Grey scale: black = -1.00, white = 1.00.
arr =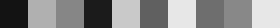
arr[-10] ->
-0.85
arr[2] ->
0.05
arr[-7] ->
-0.79
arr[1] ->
0.38

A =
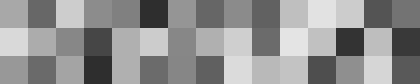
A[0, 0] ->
0.32
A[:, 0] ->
[0.32, 0.70, 0.19]
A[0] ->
[0.32, -0.19, 0.61, 0.10, 0.00, -0.64, 0.17, -0.20, 0.09, -0.24, 0.50, 0.77, 0.60, -0.34, -0.10]
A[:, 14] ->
[-0.10, -0.55, -0.30]
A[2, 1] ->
-0.17
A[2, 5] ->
-0.16
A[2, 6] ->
0.05
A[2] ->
[0.19, -0.17, 0.29, -0.64, 0.38, -0.16, 0.05, -0.25, 0.72, 0.45, 0.53, -0.39, 0.12, 0.68, -0.30]
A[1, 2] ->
0.06

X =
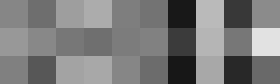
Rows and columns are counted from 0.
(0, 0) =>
0.05
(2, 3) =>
0.32
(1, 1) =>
0.07
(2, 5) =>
-0.15
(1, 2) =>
-0.07
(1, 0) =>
0.19
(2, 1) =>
-0.32
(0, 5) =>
-0.10

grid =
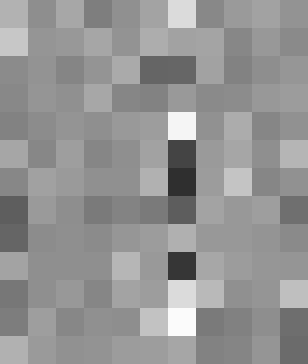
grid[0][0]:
0.40
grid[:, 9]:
[0.27, 0.19, 0.11, 0.19, 0.05, 0.12, 0.05, 0.24, 0.16, 0.18, 0.17, 0.11, 0.17]
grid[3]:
[0.07, 0.17, 0.13, 0.31, 0.05, 0.02, 0.20, 0.08, 0.10, 0.19, 0.22]
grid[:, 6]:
[0.72, 0.27, -0.20, 0.20, 0.92, -0.47, -0.63, -0.27, 0.38, -0.58, 0.72, 0.97, 0.30]
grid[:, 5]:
[0.28, 0.36, -0.21, 0.02, 0.23, 0.27, 0.39, -0.04, 0.22, 0.20, 0.23, 0.52, 0.23]
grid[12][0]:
0.39
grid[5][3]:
0.05
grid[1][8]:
0.06
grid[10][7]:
0.45
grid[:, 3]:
[-0.01, 0.30, 0.16, 0.31, 0.12, 0.05, 0.13, -0.04, 0.09, 0.12, 0.05, 0.13, 0.15]
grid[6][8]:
0.54
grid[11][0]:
-0.02
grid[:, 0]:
[0.40, 0.56, 0.09, 0.07, 0.02, 0.30, 0.06, -0.26, -0.21, 0.28, -0.07, -0.02, 0.39]
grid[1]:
[0.56, 0.17, 0.19, 0.30, 0.15, 0.36, 0.27, 0.29, 0.06, 0.19, 0.08]
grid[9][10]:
0.17
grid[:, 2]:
[0.31, 0.19, 0.04, 0.13, 0.16, 0.24, 0.21, 0.11, 0.12, 0.12, 0.19, 0.06, 0.14]
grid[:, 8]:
[0.21, 0.06, 0.02, 0.10, 0.35, 0.30, 0.54, 0.19, 0.19, 0.22, 0.13, 0.01, 0.04]
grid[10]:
[-0.07, 0.12, 0.19, 0.05, 0.28, 0.23, 0.72, 0.45, 0.13, 0.17, 0.50]
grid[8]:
[-0.21, 0.10, 0.12, 0.09, 0.18, 0.22, 0.38, 0.19, 0.19, 0.16, 0.08]
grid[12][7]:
0.02
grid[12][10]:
-0.16
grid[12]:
[0.39, 0.21, 0.14, 0.15, 0.22, 0.23, 0.30, 0.02, 0.04, 0.17, -0.16]
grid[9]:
[0.28, 0.12, 0.12, 0.12, 0.43, 0.20, -0.58, 0.31, 0.22, 0.18, 0.17]
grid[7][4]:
0.03

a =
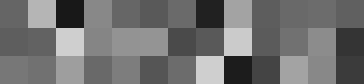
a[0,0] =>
-0.21
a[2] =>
[-0.07, -0.11, 0.24, -0.18, -0.02, -0.33, -0.15, 0.62, -0.78, -0.47, 0.28, 0.07, -0.54]
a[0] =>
[-0.21, 0.42, -0.81, 0.07, -0.20, -0.30, -0.17, -0.74, 0.28, -0.27, -0.18, -0.15, -0.25]
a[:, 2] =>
[-0.81, 0.62, 0.24]
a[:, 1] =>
[0.42, -0.23, -0.11]
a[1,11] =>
0.10
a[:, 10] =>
[-0.18, -0.11, 0.28]
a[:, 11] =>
[-0.15, 0.10, 0.07]

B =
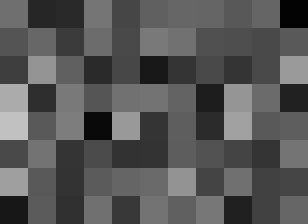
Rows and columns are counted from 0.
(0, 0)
-0.13
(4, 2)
-0.02
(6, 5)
-0.17
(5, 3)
-0.41
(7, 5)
-0.10
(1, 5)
-0.05
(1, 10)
-0.30
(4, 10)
-0.26
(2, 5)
-0.81
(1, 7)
-0.37
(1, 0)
-0.34
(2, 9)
-0.43
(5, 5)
-0.60
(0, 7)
-0.21
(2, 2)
-0.25
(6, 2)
-0.60
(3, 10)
-0.74
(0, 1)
-0.70
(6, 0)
0.25
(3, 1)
-0.64
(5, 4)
-0.61
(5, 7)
-0.36
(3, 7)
-0.77
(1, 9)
-0.43
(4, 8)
0.26

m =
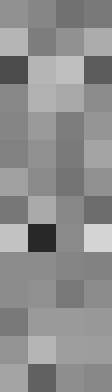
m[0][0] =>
0.14
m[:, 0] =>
[0.14, 0.42, -0.41, 0.06, 0.04, 0.01, 0.26, -0.07, 0.52, 0.10, 0.10, -0.05, 0.15, 0.29]
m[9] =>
[0.10, 0.10, 0.04, 0.02]
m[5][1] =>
0.13
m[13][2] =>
0.11
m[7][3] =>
-0.15
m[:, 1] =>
[0.05, -0.02, 0.42, 0.39, 0.21, 0.13, 0.08, 0.33, -0.69, 0.10, 0.13, 0.21, 0.42, -0.24]
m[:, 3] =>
[-0.05, 0.35, -0.28, 0.10, 0.17, 0.29, 0.13, -0.15, 0.66, 0.02, 0.10, 0.19, 0.23, 0.07]
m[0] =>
[0.14, 0.05, -0.11, -0.05]
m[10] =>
[0.10, 0.13, -0.06, 0.10]
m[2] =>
[-0.41, 0.42, 0.50, -0.28]

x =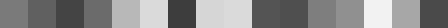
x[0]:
-0.04
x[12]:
0.13
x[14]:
0.31
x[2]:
-0.47
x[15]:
-0.42
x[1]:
-0.25
